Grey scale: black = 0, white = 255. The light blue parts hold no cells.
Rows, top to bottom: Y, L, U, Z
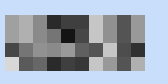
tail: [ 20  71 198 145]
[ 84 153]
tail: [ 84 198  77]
[49]
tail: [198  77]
[49]
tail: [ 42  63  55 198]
[153  84 176]

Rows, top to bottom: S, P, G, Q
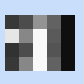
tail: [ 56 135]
[249  98  15]
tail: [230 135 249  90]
[15]
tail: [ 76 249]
[84 15]
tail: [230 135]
[249  90  15]
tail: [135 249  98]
[15]
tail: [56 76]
[147  98  15]
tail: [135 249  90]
[15]

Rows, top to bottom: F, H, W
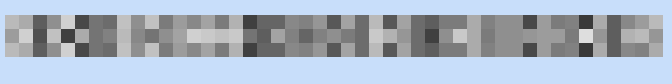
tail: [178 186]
[150]
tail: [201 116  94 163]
[129 101 129 143 123 108 201 178 150 108  64 143 201 171 123 143 143 150
 156 156 123 222 150  94 178 186 150]
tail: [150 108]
[ 64 143 201 171 123 143 143 150 156 156 123 222 150  94 178 186 150]
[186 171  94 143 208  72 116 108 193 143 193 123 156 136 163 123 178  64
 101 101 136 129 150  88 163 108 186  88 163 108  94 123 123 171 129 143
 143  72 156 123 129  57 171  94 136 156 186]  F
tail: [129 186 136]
[116 143 163 208 201 193 201 116  94 163 129 101 129 143 123 108 201 178
 150 108  64 143 201 171 123 143 143 150 156 156 123 222 150  94 178 186
 150]
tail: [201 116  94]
[163 129 101 129 143 123 108 201 178 150 108  64 143 201 171 123 143 143
 150 156 156 123 222 150  94 178 186 150]

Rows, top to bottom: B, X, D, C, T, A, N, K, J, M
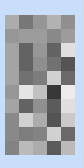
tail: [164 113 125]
[209 105]
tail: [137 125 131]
[209 105]
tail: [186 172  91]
[186]
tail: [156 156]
[137 156]
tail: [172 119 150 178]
[143]

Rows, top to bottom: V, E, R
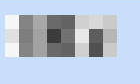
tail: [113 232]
[ 93 182]
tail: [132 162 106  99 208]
[ 81 202]
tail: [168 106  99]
[208 216 202]

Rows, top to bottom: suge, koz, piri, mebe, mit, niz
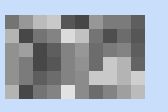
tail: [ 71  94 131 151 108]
[123 131  94]
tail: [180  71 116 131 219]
[193 116  78 108  86]
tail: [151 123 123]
[94]
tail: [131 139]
[201 201 180 207]
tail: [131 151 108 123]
[131  94]
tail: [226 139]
[108 131 159 187]

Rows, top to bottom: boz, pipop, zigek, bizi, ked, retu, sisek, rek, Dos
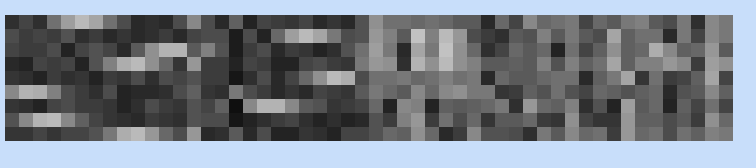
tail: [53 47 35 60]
[ 47  53  35  60  53  76  47  76  68  82  60  60  22  47  76  41  68 104
 144 186 173  76 112 112 120 104 112 128 112 120  41 104  90  90 104 112
 112  41  96 120 165  53 112  60  68  96 165  68]
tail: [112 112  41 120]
[ 68 136 120]
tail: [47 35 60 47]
[ 53  35  60  53  76  47  76  68  82  60  60  22  47  76  41  68 104 144
 186 173  76 112 112 120 104 112 128 112 120  41 104  90  90 104 112 112
  41  96 120 165  53 112  60  68  96 165  68]
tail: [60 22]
[ 47  76  41  68 104 144 186 173  76 112 112 120 104 112 128 112 120  41
 104  90  90 104 112 112  41  96 120 165  53 112  60  68  96 165  68]

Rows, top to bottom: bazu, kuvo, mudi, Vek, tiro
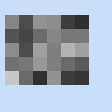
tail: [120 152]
[127 106  90]
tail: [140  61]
[48]
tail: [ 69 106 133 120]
[120]

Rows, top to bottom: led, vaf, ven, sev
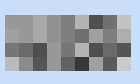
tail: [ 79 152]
[119 180  79 106  85]
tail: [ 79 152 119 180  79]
[106  85]
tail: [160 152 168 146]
[126 113 160 126 174]

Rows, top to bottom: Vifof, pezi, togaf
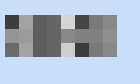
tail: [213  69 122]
[136]
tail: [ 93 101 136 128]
[128 142]
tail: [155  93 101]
[136 128 128 142]
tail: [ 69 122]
[136]
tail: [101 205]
[ 61 122 136]
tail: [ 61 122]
[136]
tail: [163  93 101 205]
[ 61 122 136]

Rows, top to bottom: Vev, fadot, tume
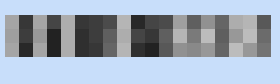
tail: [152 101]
[188 152 115]
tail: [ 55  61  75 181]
[ 40  69  75 159  95 145 101 173 181  88]
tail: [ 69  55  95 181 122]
[188  95 152 188 107]
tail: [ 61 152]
[ 34 173  47  61  95 173  69  55  95 181 122 188  95 152 188 107]
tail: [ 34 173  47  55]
[101 181  47  34  88 145 137 152 101 188 152 115]
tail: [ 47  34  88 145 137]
[152 101 188 152 115]

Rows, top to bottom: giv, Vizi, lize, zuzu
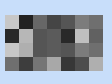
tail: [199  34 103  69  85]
[124 111]
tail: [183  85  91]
[ 41 191  97]

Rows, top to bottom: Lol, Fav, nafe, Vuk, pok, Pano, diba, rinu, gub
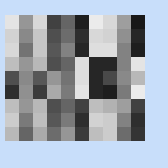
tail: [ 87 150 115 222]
[ 38  73 137 184]
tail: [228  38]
[ 30 122 235]
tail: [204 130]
[46]

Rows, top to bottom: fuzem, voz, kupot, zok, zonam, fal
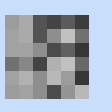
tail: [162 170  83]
[142 192 113]
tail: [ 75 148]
[184]
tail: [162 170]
[ 83 142 192 113]
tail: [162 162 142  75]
[97 54]
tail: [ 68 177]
[192 105]

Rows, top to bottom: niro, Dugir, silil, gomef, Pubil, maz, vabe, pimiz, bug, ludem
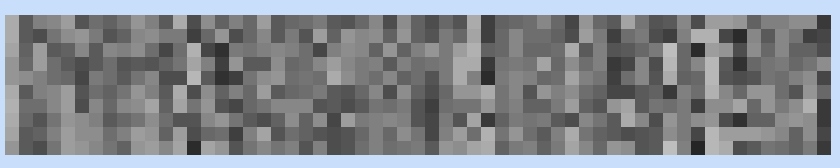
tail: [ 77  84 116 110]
[128 141  70]
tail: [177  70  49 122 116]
[128 135 128 110  70 128 141 135  98 149  98 128 149 122 157 177  98 104
 135 104 104 110 171  90 128  84  90 104 122 190 104  43 157 149  77 141
 104 135  98  98  77]
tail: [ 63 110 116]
[116 149 116 128  98  98 122 157  98  84 149 164  90 116 110 122  63 141
 141 164 104 149 122 141 177  57]
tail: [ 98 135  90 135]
[128 141 110  70 110 177  70  49 122 116 128 135 128 110  70 128 141 135
  98 149  98 128 149 122 157 177  98 104 135 104 104 110 171  90 128  84
  90 104 122 190 104  43 157 149  77 141 104 135  98  98  77]
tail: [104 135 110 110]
[ 98  77 157 122  63 110 122  77  63 128 177 177  70  43 135  90 135 116
  63  70]
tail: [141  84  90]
[190 128  37 183 171  77  90 116 110  98 122  57]
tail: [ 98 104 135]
[104 104 110 171  90 128  84  90 104 122 190 104  43 157 149  77 141 104
 135  98  98  77]

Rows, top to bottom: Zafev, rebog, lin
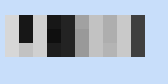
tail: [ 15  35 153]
[194 174 201  63]
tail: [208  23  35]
[161 194 174 201  63]
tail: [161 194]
[174 201  63]
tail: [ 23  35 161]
[194 174 201  63]
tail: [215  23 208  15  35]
[153 194 174 201  63]
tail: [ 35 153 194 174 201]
[63]
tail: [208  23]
[ 35 161 194 174 201  63]

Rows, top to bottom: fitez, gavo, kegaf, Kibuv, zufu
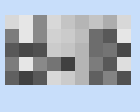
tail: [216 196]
[181 196 173 216]
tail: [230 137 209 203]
[189 109  88 230]
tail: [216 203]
[181  96 131  80]
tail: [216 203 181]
[ 96 131  80]
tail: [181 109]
[116  72]

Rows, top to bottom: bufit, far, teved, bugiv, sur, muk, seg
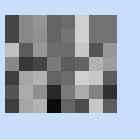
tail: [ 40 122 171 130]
[47]
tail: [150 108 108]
[199  84 150]

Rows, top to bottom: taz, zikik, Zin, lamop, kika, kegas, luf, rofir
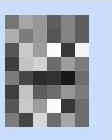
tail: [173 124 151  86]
[130  94]
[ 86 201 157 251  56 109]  luf
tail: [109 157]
[124]

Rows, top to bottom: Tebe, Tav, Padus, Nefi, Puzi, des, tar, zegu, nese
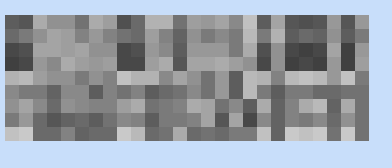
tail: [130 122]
[137 106 145 114]
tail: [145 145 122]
[145 130 193 178 178 137 164 145 114 152  93 185 178 130 185 193 185 152
 193 122]
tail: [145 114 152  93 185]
[178 130 185 193 185 152 193 122]

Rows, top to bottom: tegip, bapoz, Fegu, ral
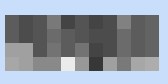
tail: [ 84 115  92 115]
[ 68  76 107  92  99]
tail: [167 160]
[137 137 235 152  55 160 121 167 173]

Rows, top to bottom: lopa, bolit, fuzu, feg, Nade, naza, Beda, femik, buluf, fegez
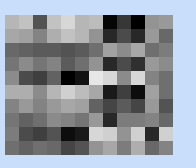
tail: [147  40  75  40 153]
[104]
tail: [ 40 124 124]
[131 104]
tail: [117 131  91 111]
[147  40  75  48 153 139]
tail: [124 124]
[131 104]

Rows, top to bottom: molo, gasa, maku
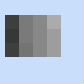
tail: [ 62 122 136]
[171]
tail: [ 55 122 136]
[157]

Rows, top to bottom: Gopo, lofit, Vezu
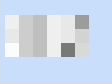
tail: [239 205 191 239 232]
[156]
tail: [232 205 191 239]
[232 211]
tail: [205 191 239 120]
[217]
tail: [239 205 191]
[239 232 156]

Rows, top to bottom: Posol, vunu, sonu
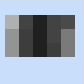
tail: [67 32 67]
[74]
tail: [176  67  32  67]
[74]
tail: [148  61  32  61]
[122]
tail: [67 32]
[67 74]

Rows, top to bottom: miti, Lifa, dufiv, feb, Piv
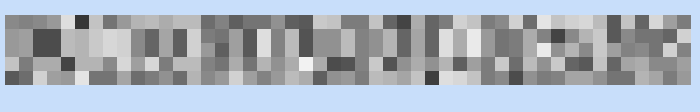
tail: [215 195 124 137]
[ 76 145 124 130 165 165 145 116 116 180 165 124 153]
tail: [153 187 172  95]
[145 153 124 187 180 165 195  62 222 215 195 124 137  76 145 124 130 165
 165 145 116 116 180 165 124 153]
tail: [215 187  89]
[195 101 215 159 124]
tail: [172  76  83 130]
[201  83 145 172 145 180  95 159 124 201 109 187 145 201 101  89 195 101
 165 172 137 137 159]
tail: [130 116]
[172 116 180 145 172 242 172  76  83 130 201  83 145 172 145 180  95 159
 124 201 109 187 145 201 101  89 195 101 165 172 137 137 159]
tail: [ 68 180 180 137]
[215 159 215 124 187 187 130 116 172 116 180 145 172 242 172  76  83 130
 201  83 145 172 145 180  95 159 124 201 109 187 145 201 101  89 195 101
 165 172 137 137 159]

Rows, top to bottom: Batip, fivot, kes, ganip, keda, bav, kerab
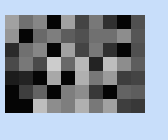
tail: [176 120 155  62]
[68]
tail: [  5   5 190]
[141 126 176 120 161  62  56]

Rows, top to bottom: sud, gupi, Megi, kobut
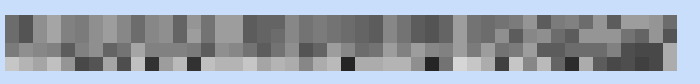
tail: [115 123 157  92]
[ 92 108 108 108 129  78  72  72 172]
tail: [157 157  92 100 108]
[135 115 123 115 108 100  92 135 115  92  84 100 157 115 108 143  92 135
 143 108  92 149 149 149 115 100 149  84]
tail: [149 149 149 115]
[100 149  84]
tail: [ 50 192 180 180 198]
[165 180 172 135 172 186  37 172 172 180 180 143  37 115 214 198 172  64
 198 135 186 100  44 172  92  72  78  64  72 172]
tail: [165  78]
[192  50 157 186  50 192 180 180 198 165 180 172 135 172 186  37 172 172
 180 180 143  37 115 214 198 172  64 198 135 186 100  44 172  92  72  78
  64  72 172]
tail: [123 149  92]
[123 129 108 149  92 157 157 149 108]
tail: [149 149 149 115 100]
[149  84]

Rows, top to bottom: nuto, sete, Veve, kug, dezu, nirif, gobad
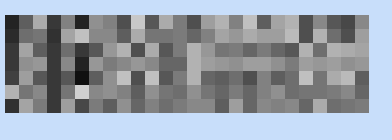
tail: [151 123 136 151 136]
[102 102 178 158 151 144 158 158 144 123 158 151 158 144 151]
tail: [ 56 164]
[ 94  56 110  56  87 151 178  79 171  87 123 178 151 117 123 102 123 102
  87 178 110 178 171 164]
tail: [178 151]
[117 123 102 123 102  87 178 110 178 171 164]
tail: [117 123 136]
[102]
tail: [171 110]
[117 123]
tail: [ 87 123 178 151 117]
[123 102 123 102  87 178 110 178 171 164]
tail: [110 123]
[136 136  94 158 102 136 129 136 102 171 110 117 123]

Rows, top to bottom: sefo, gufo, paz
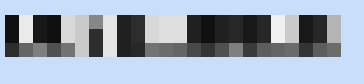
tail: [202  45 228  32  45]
[216 222 222  32  16  32  39  24  39 240 202  24  39 180]
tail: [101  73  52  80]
[127  58  93 101 107  52  93 107]

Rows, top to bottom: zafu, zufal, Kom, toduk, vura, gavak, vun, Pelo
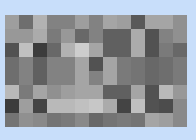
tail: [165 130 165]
[122 116 104 110 122]
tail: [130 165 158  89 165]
[165 144]
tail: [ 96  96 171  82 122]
[104]
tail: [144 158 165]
[165  96  96 165  82 185 152]
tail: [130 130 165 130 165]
[122 116 104 110 122]
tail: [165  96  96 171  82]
[122 104]

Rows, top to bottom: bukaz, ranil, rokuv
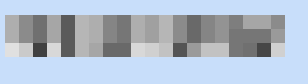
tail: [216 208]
[194  84 154 194 194 118 112  70 208]
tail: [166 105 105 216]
[208 194  84 154 194 194 118 112  70 208]
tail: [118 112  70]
[208]
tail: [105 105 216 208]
[194  84 154 194 194 118 112  70 208]

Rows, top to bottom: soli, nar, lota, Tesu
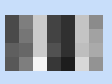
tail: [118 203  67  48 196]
[162]
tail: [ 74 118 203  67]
[ 48 196 162]

